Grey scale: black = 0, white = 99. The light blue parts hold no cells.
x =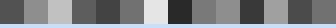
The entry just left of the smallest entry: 89
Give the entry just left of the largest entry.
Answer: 44

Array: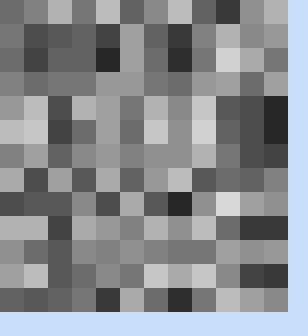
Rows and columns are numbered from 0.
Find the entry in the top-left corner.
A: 42
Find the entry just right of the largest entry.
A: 62
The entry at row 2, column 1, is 26
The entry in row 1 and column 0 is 46
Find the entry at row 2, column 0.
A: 42
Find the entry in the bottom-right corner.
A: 53
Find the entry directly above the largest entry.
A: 42
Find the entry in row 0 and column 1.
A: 50
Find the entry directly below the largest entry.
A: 42
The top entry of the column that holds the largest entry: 22
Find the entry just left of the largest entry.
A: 56
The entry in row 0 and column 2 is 69
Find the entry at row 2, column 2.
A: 38
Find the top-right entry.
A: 69
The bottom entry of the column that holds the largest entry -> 73

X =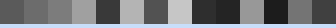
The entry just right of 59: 11
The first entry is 35
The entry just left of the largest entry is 32
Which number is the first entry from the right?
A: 25

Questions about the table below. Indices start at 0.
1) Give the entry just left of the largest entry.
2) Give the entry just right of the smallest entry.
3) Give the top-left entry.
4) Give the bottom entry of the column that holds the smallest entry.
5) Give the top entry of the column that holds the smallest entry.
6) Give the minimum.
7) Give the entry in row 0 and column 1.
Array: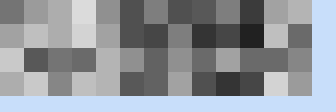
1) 67
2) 74
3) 45
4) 27
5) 23
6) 13
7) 60

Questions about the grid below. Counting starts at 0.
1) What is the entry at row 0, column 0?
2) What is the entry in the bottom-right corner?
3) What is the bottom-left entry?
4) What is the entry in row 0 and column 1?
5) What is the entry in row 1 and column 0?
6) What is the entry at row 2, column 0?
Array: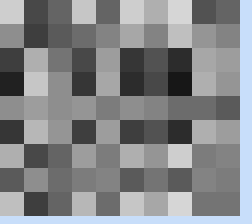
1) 80
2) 45
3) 74
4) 28
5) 55
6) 24

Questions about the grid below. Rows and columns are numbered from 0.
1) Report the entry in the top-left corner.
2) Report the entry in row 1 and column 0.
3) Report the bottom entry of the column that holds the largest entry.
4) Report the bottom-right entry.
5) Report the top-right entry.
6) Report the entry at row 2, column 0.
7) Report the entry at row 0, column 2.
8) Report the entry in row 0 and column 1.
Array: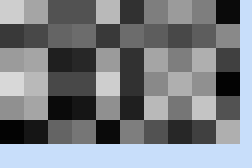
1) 80
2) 22
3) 1
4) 68
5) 4
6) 60
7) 32
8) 64

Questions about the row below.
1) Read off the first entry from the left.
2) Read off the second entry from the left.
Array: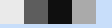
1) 91
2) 36

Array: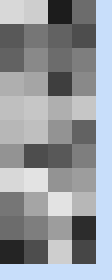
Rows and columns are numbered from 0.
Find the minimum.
11
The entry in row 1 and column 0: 34
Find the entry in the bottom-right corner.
27
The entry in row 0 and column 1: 80
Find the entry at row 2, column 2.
42
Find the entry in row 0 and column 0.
84
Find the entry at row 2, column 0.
38
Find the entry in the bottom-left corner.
14
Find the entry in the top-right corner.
42
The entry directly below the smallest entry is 38

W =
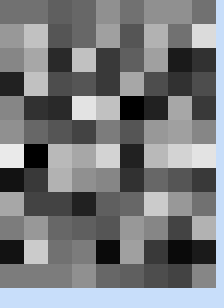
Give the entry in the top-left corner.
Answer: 44
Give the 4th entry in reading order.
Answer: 40
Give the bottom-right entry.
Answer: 52
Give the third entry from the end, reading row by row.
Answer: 30
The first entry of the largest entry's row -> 91
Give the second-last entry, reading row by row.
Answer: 26
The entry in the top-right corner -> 44
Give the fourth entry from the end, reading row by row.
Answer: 37
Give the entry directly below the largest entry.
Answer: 7
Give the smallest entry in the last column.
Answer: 10
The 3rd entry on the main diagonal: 16
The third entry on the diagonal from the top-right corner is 62
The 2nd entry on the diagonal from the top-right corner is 44
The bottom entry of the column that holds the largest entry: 48
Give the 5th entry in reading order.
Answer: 56
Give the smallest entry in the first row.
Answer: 37

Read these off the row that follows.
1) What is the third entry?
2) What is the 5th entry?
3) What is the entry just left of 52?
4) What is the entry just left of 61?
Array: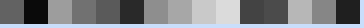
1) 61
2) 35
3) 71
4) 4

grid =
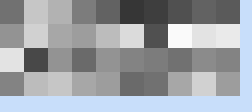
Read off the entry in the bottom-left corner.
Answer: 51
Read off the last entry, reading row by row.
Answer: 61
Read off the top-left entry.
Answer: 44
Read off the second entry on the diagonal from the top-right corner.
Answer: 88
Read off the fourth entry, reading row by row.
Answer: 48
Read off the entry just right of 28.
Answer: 57
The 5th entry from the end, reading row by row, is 41
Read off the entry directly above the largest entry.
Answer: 31
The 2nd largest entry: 91
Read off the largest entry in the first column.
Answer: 88
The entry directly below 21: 85
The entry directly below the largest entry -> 44
